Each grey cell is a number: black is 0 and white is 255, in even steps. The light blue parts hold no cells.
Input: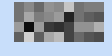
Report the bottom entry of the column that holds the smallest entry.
208
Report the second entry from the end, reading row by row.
85
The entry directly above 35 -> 197
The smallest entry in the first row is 105
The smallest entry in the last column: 76
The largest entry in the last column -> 176
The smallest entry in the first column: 95
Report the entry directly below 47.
186
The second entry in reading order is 137
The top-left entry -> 114
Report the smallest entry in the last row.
67

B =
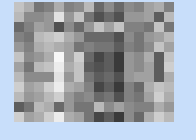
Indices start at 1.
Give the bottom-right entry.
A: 185
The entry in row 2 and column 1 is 185
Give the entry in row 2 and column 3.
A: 139
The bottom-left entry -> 206
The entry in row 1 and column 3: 117
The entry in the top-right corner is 129
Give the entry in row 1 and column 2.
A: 173
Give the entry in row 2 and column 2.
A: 139
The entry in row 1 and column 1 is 195
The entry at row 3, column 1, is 105
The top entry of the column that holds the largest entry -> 173
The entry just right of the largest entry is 161
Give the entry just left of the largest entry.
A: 173
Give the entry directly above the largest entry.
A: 173
